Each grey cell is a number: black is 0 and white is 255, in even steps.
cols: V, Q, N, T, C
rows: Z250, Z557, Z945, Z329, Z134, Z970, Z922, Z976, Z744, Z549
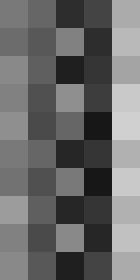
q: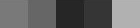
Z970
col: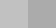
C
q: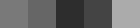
Z250
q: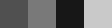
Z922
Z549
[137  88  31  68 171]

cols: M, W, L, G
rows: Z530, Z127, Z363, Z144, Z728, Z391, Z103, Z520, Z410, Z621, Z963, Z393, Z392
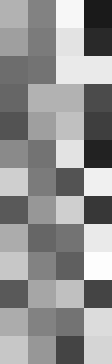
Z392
[199 151  68 213]
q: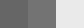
Z410
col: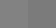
W

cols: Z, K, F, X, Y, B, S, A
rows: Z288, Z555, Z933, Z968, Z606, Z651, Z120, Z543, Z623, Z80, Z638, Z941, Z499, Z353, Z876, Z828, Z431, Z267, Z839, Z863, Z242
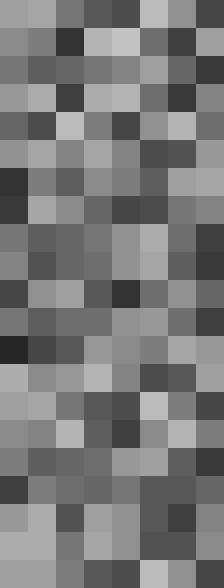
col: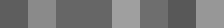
F
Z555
[138 125  51 179 194 110  63 159]
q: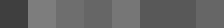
Z267
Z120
[ 51 125  94 138 125  94 159 165]

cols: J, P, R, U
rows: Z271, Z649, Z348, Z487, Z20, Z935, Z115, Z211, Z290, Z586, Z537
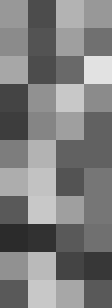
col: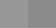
J
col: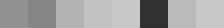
P
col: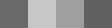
R
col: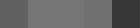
U
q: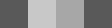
Z537
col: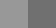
U
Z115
[173 194  83 118]

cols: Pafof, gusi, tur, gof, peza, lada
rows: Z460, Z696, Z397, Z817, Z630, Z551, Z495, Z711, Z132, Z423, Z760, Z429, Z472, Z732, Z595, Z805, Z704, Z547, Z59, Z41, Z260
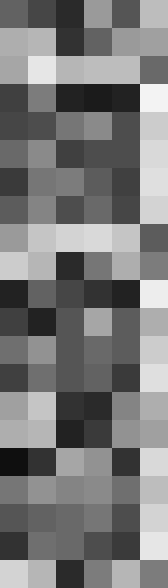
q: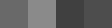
Z551
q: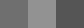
Z472

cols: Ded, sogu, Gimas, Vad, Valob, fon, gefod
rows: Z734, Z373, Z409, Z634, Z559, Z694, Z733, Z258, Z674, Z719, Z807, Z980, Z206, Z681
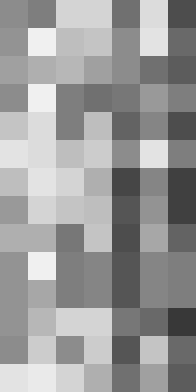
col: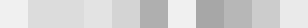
sogu
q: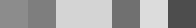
Z734
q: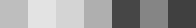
Z733
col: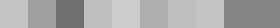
Vad
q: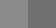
Z409
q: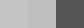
Z258
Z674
[175 175 119 196  77 167  99]

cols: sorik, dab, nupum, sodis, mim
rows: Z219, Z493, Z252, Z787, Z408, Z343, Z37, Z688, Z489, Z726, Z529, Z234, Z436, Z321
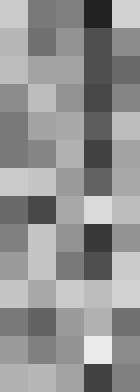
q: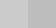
Z529
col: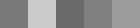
sorik
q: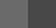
Z688
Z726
[155 197 121  79 203]
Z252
[189 163 163  79 106]
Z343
[121 134 177  65 163]

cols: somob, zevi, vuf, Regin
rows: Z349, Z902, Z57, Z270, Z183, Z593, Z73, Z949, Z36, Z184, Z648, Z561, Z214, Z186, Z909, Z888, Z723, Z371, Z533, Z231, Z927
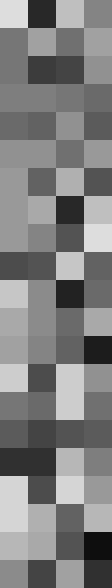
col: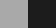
Regin
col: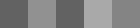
zevi
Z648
[198 139  34 106]
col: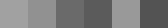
Regin
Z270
[126 126 118 106]

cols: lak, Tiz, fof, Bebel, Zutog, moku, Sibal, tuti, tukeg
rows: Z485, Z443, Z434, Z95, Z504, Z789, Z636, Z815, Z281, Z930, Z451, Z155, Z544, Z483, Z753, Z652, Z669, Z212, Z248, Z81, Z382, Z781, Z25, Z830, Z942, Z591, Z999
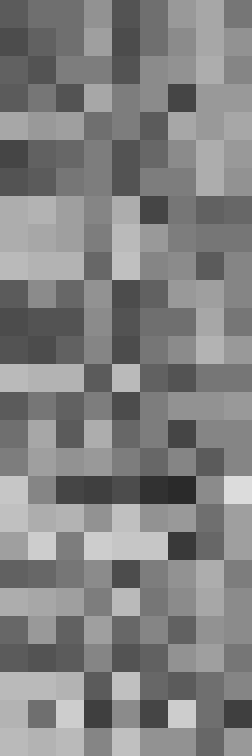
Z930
[186 179 179 103 192 133 139  91 133]
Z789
[ 69  97 103 125  83 103 139 173 153]
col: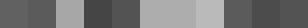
lak

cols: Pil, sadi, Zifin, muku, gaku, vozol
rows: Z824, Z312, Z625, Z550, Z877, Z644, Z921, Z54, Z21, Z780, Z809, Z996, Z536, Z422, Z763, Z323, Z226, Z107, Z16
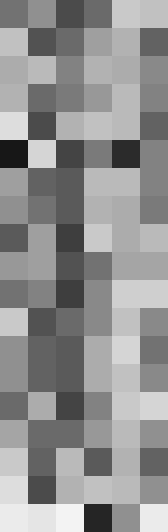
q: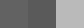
Z921
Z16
[235 229 243  37 144 235]
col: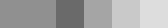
Pil
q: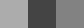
Z763
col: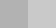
muku
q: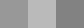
Z550

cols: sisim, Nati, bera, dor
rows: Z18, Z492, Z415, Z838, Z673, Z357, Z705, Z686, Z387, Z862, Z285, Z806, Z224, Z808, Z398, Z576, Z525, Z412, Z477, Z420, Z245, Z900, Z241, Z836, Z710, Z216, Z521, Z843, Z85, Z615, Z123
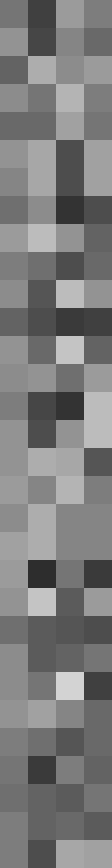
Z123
[125  77 167 161]
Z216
[147 161 133 105]
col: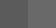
bera

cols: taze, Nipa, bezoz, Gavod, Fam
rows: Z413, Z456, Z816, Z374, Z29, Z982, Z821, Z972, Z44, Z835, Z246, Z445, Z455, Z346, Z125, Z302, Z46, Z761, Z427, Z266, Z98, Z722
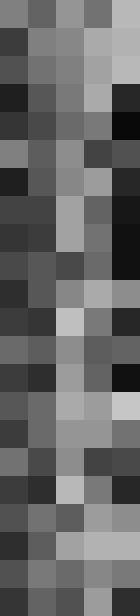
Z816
[ 81 114 128 162 184]
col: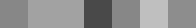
bezoz
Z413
[128  99 149 114 184]
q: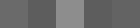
Z455
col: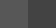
Nipa

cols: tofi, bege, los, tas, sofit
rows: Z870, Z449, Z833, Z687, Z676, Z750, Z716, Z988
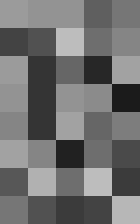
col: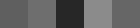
tas
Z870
[155 147 147  95 118]
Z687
[147  52 147 139  27]

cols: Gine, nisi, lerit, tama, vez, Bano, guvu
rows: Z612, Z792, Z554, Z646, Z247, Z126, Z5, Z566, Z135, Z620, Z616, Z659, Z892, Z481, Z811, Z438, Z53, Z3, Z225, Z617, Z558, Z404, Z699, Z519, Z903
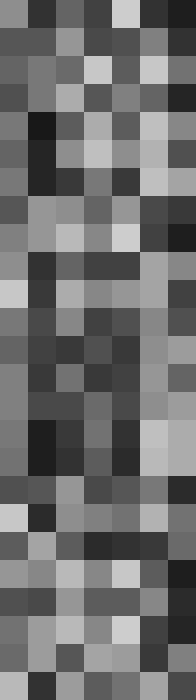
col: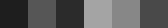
nisi
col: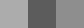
lerit
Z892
[100  65  57  80  57 142 156]
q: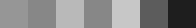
Z558
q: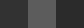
Z53
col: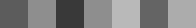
lerit

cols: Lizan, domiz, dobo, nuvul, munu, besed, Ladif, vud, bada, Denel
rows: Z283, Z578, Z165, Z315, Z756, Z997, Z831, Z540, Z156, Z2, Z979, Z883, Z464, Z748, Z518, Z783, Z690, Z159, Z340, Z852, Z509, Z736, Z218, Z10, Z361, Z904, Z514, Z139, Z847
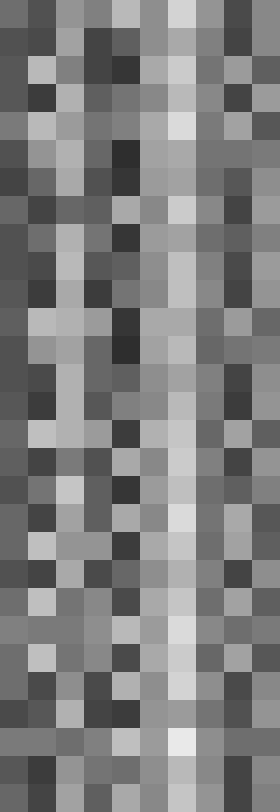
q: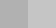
Z783
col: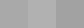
dobo
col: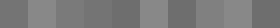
vud

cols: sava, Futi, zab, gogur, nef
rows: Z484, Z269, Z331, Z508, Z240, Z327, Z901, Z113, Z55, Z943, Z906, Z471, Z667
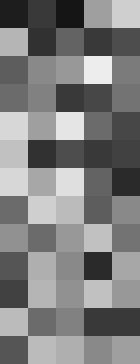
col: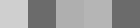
Futi
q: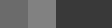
Z471
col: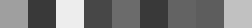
gogur
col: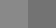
nef
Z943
[ 85 175 137  42 167]

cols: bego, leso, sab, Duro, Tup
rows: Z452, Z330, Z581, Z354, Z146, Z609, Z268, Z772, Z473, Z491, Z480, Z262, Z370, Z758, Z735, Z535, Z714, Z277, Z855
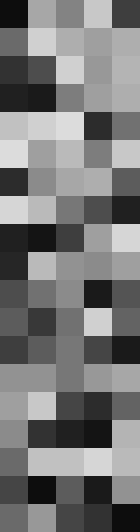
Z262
[ 92  56 113 208  99]
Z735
[159 200  69  44  99]
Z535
[139  50  32  20 180]

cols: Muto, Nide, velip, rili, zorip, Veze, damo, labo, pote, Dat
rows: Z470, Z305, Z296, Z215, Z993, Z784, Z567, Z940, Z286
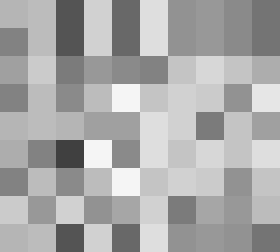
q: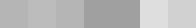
Z993
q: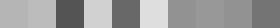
Z286
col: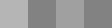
Muto
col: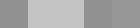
pote
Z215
[130 188 138 188 245 196 209 203 146 230]
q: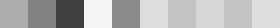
Z784

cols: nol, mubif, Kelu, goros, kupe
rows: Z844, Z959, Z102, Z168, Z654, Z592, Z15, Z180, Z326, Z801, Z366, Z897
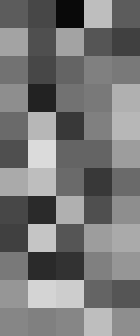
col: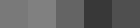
goros
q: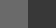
Z15
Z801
[121  42  50 128 150]

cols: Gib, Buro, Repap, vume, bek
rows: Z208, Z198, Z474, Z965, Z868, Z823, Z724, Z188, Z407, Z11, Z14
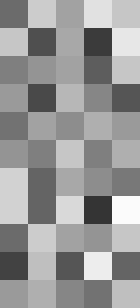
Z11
[ 66 191  85 237 100]
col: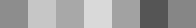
Repap
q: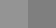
Z823

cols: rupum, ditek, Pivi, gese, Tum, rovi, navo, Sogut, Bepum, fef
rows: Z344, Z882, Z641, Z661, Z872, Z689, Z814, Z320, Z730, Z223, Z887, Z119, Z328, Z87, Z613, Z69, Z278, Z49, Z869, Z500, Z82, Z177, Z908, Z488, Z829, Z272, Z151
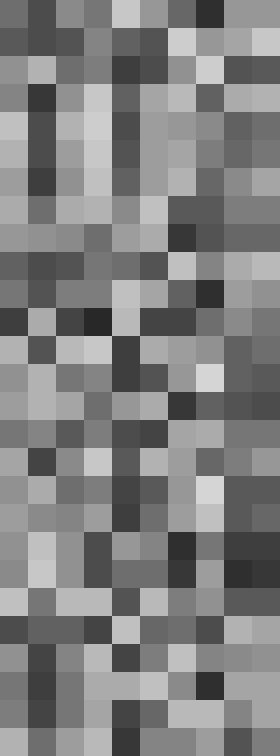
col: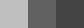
navo
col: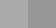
rupum

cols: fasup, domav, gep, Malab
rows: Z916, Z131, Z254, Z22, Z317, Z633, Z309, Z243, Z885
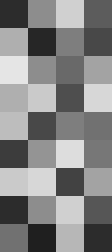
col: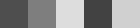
gep
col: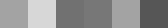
Malab
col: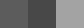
Malab
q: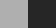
Z131
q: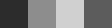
Z916
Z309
[202 215  66 163]

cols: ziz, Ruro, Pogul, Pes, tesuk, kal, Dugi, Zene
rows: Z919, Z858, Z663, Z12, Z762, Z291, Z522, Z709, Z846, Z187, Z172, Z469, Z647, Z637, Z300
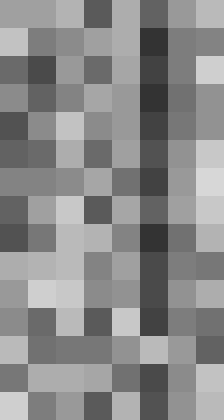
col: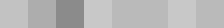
Pogul
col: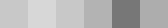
Zene
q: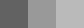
Z919
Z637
[119 173 173 166 113  74 139 194]
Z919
[160 160 179  90 173  98 153 186]
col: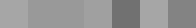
tesuk

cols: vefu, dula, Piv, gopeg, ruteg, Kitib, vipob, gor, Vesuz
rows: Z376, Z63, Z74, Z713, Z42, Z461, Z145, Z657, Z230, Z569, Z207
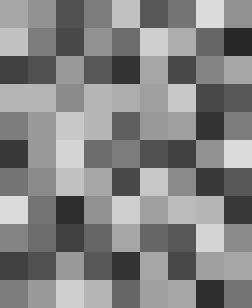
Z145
[116 138 193 166  72 199 138  57  87]
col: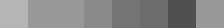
dula
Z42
[124 153 199 181  95 153 159  51 124]
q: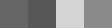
Z230
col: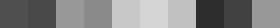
Piv
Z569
[ 65  80 153  87  51 166  72 159 166]

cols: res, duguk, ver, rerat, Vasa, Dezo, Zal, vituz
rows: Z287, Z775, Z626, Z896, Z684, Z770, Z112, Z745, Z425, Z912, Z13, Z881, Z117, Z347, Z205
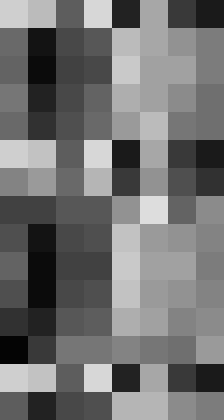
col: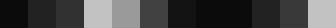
duguk
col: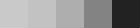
Vasa
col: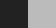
Vasa
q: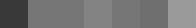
Z117
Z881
[ 49  34  87  93 174 161 131 139]
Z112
[131 154 105 181  57 146  79  49]

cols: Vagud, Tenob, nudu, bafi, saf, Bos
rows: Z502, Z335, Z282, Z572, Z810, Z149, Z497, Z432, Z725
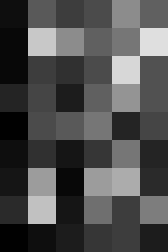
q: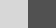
Z282
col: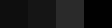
Vagud
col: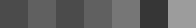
bafi

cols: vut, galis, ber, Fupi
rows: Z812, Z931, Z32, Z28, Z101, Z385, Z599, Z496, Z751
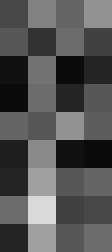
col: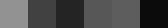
Fupi
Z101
[101  87 146  93]
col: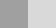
galis
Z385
[ 30 138  17  11]
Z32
[ 17 115  11  36]
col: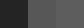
Fupi

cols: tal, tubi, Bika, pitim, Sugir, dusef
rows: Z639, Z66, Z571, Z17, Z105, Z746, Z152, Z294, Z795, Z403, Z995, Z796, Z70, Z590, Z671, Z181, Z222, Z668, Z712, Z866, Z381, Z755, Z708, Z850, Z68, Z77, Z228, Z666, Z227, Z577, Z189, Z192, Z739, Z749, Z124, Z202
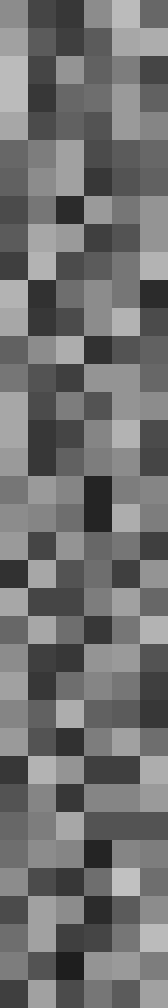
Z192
[140  75  55 110 193 110]
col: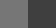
Sugir
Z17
[187  55 103 110 154  97]
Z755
[167  69  69 125 161 103]
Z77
[133  97 173  97  91  55]

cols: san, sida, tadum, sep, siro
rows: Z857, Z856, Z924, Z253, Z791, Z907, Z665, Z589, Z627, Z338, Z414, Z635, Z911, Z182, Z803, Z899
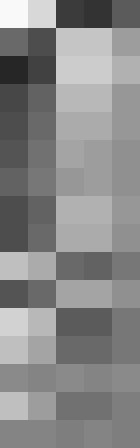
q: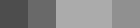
Z627
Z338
[191 171 105  98 119]
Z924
[ 38  65 204 204 177]
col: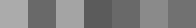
tadum

